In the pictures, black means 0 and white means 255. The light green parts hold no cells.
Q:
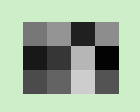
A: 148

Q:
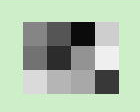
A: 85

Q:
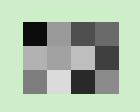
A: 154

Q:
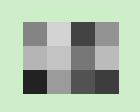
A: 210

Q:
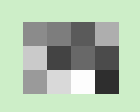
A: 125

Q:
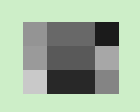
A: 104

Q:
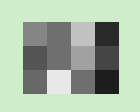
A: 111

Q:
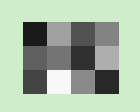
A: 160
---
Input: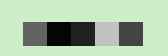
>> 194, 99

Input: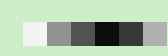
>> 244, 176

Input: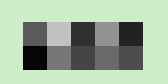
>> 193, 146

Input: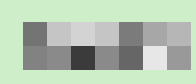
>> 231, 211

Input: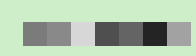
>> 215, 162

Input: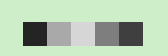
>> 214, 169
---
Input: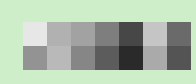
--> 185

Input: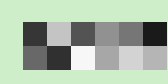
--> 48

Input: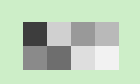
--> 110

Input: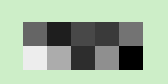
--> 172

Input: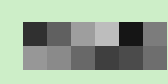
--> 138

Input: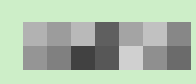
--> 128

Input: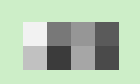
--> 59

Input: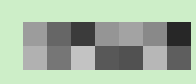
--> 118

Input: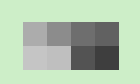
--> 191
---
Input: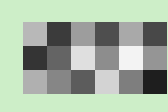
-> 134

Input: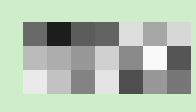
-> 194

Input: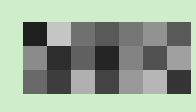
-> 61

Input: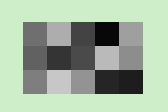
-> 199

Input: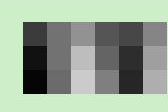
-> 107

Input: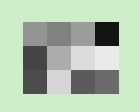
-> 213

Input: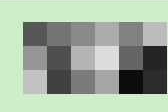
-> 65
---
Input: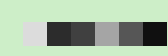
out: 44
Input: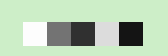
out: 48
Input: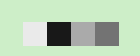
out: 115
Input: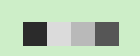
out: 86
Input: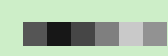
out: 70
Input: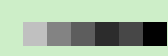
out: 44
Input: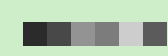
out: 72
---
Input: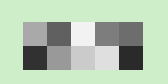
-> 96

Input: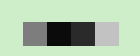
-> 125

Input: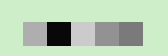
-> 146

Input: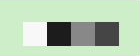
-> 136

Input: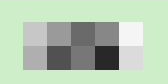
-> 106

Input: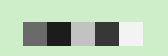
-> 106
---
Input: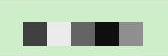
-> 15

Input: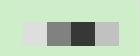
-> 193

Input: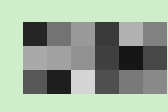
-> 58

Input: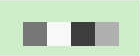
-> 176

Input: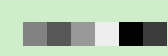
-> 238

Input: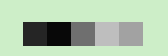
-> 190
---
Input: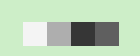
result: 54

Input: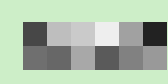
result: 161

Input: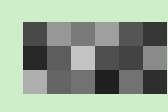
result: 85

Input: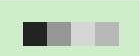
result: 214

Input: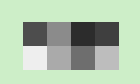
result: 44

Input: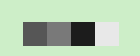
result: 28

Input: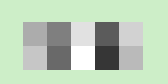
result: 91
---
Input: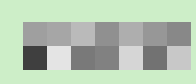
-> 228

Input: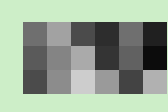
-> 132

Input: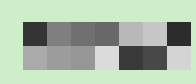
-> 156

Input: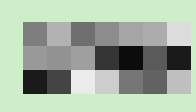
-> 146

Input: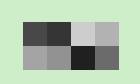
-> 146

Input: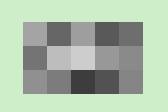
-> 189

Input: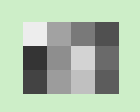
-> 142

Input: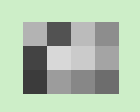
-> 216
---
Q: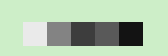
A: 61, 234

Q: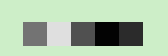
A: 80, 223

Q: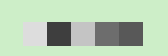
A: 196, 221

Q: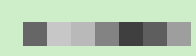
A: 131, 199

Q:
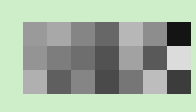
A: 82, 220

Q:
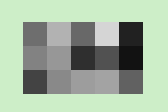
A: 47, 213
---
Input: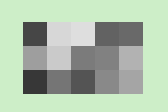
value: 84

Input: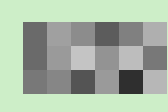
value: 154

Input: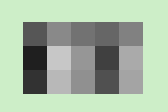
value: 144

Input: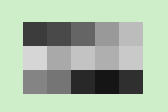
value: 40

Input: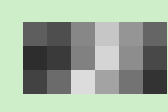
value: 163

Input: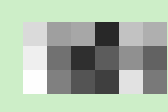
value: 63

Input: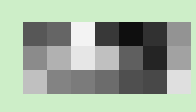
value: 79
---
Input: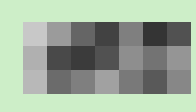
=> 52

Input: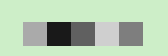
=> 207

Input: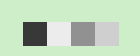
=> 145

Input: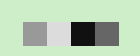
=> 17

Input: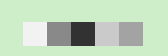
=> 202

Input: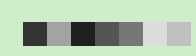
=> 220
